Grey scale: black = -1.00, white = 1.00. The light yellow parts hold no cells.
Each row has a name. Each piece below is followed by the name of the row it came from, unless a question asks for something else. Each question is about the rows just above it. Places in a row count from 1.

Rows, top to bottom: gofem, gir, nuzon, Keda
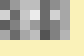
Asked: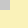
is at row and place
gir, 3
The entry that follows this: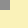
[0.31]
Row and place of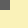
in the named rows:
nuzon, 1
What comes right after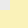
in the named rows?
[-0.16]
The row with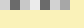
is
gir
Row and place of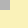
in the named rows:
Keda, 7

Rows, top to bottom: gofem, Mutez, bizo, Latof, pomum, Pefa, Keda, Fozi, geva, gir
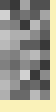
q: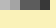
pomum
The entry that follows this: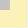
[0.37]
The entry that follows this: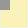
[-0.28]
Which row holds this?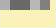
gir
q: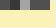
gofem
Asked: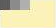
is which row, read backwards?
Latof
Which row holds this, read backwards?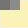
Keda

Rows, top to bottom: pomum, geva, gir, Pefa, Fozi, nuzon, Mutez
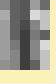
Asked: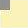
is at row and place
Mutez, 1
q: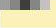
nuzon
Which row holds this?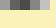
gir
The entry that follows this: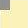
[0.04]

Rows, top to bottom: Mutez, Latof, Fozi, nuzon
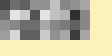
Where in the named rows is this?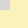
nuzon, 2
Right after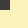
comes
[0.31]
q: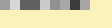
nuzon
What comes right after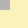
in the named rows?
[-0.63]
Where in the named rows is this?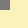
Fozi, 7
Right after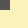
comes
[0.79]
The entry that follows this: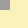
[0.69]

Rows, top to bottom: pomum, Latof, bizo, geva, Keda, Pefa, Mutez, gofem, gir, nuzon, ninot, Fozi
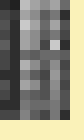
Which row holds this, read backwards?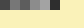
geva
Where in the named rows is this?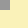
gofem, 6
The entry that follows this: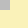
[0.28]
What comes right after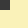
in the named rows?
[0.28]
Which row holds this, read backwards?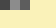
Mutez
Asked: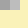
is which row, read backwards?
pomum

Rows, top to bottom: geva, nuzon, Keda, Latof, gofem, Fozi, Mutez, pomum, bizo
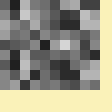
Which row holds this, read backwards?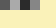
Fozi
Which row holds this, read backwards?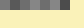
Latof
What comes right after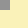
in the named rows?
[-0.49]
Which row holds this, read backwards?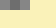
Latof

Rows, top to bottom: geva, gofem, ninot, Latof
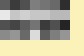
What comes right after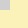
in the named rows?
[0.55]
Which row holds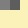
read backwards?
Latof
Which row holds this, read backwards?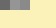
Latof

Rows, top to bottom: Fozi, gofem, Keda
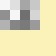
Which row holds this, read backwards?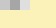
Fozi
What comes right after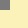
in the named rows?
[0.21]
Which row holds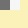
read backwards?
gofem
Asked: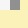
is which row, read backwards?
gofem
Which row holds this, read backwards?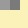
Keda

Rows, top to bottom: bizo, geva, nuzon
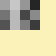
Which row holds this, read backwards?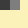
nuzon
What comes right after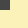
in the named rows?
[0.08]

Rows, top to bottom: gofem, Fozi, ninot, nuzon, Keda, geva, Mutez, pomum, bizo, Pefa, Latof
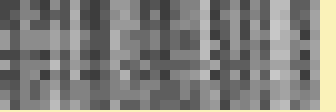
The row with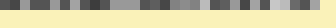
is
ninot
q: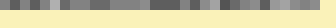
Pefa
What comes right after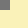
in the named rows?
[0.28]

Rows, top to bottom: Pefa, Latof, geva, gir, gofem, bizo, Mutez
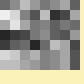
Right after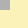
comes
[0.02]
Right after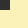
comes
[-0.44]
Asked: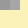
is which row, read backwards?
Mutez
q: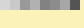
bizo

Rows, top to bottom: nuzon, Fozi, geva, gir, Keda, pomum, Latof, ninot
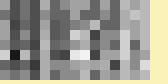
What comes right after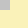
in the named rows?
[0.45]
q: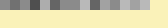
ninot
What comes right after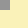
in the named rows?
[0.36]
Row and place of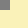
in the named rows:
geva, 8
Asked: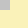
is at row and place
Fozi, 14
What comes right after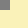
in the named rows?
[0.09]

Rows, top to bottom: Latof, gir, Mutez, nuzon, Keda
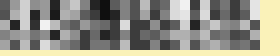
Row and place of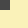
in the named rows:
nuzon, 24
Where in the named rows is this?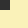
Mutez, 4

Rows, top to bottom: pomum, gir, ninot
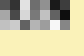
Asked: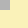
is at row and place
ninot, 4
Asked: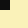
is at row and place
gir, 7

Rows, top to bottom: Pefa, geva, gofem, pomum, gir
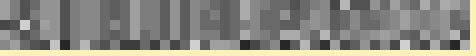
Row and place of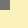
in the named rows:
geva, 38
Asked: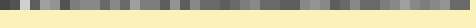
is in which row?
gofem
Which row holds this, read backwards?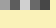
gir
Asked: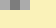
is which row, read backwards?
Pefa
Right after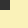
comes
[0.25]
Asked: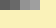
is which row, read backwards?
pomum

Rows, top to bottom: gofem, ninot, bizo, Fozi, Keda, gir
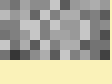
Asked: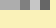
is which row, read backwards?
ninot
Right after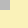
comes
[0.20]
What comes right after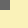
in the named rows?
[0.55]
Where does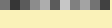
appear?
gir

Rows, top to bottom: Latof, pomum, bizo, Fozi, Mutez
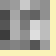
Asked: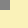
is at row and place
Mutez, 2
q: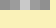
Latof

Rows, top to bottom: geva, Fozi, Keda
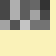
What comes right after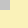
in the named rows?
[-0.10]
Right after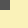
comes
[0.54]

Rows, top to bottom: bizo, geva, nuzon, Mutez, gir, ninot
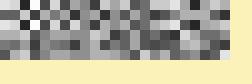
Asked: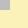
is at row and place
gir, 20
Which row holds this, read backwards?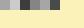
bizo
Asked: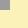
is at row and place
gir, 3
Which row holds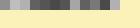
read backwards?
gir

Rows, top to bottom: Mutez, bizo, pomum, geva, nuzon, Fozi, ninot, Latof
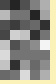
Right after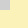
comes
[0.53]
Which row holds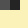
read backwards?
Mutez
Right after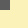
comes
[-0.18]
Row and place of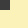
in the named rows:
pomum, 2
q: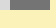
Fozi
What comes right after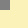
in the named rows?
[0.37]
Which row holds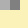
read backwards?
Mutez

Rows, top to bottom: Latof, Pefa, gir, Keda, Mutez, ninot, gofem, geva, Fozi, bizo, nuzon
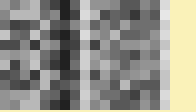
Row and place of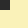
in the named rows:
bizo, 7
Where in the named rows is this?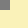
Latof, 2
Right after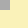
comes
[-0.49]

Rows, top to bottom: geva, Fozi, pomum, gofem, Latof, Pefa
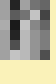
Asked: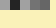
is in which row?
geva
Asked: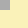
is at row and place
pomum, 1
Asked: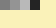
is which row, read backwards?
gofem
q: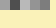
Latof

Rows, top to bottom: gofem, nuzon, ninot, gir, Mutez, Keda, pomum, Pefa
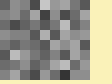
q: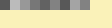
Keda
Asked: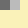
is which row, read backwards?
pomum
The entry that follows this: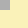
[-0.31]
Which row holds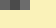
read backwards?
ninot

